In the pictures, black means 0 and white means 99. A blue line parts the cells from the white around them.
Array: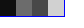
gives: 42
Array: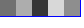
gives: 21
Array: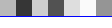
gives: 86
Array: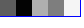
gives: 68
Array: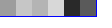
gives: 84
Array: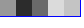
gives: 41
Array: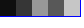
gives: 59
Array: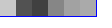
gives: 52
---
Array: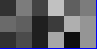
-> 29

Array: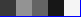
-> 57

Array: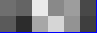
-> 17

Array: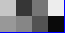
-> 52

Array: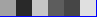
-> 16

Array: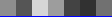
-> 33

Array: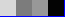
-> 48

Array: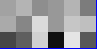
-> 37

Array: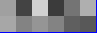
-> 51

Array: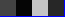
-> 2
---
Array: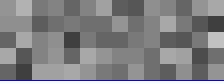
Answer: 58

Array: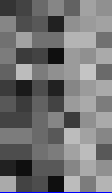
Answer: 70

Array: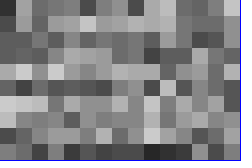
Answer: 49

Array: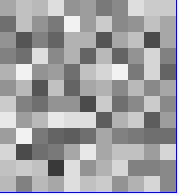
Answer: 53

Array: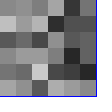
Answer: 53
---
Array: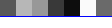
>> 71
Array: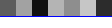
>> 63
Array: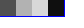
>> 69
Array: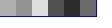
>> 57
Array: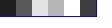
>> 34
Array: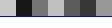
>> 9
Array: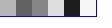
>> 38
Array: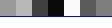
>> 72
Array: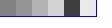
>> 58
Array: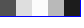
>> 86
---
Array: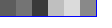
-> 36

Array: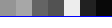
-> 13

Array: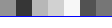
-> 32

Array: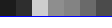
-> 18

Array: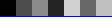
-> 14

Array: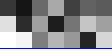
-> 11
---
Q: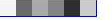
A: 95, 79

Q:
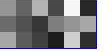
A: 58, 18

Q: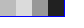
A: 73, 13

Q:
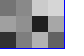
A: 45, 38

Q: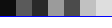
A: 5, 86

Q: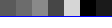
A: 35, 10

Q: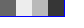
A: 40, 21
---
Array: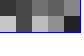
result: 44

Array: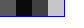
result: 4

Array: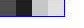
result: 12

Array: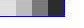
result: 73

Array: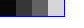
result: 21

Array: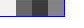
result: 40

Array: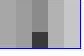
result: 54

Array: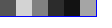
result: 17

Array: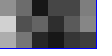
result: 27
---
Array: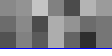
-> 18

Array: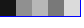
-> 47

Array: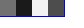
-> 94

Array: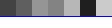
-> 12

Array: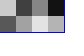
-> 88

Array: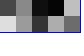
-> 67

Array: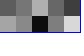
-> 49
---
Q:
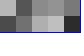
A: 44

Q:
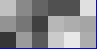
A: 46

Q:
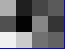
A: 1

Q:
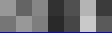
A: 59

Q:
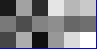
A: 30

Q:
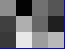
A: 68

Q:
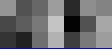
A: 36

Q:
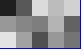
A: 52
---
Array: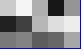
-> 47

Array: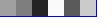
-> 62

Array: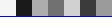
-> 95

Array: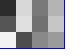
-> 94

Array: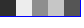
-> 18

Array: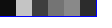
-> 5

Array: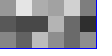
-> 52

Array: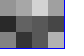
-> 51

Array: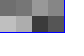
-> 74
